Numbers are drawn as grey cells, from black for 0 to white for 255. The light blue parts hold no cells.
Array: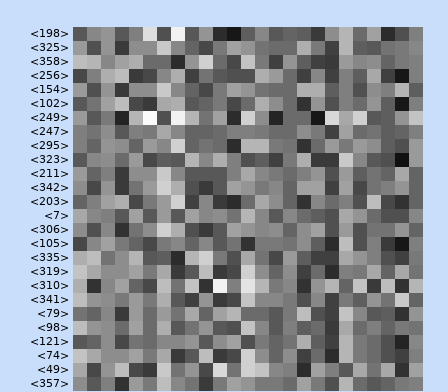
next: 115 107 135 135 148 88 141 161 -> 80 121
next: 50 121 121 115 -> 141 94

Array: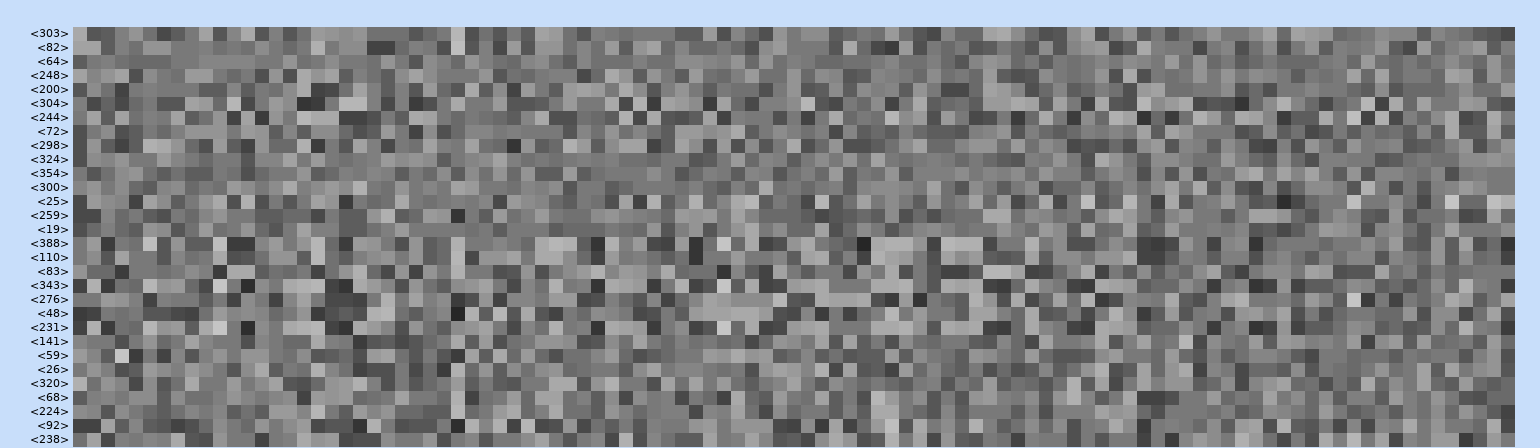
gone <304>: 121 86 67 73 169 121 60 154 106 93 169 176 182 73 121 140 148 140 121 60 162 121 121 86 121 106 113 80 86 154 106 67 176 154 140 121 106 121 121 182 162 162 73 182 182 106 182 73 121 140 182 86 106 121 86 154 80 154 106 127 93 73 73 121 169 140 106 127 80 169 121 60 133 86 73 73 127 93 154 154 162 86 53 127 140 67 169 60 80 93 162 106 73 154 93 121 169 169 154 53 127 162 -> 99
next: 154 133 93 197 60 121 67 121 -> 106 127

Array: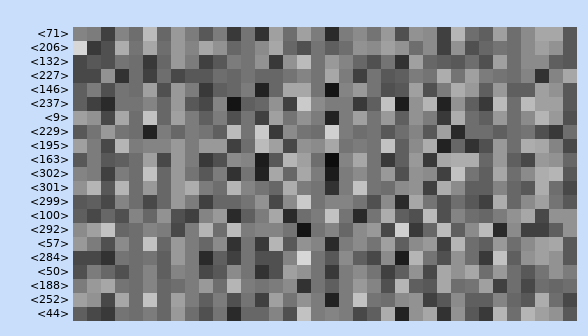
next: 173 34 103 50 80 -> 153 110
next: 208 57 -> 103 187
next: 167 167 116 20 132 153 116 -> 80 88

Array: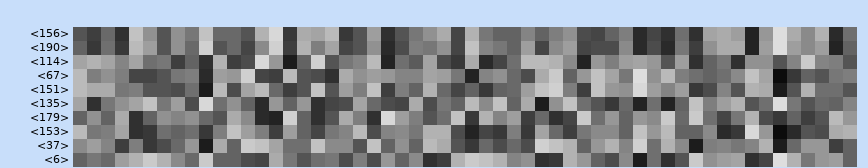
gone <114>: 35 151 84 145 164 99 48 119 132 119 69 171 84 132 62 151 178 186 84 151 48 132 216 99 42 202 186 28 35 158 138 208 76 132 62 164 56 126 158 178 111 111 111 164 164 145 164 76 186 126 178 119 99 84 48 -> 91
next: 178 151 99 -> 76 138

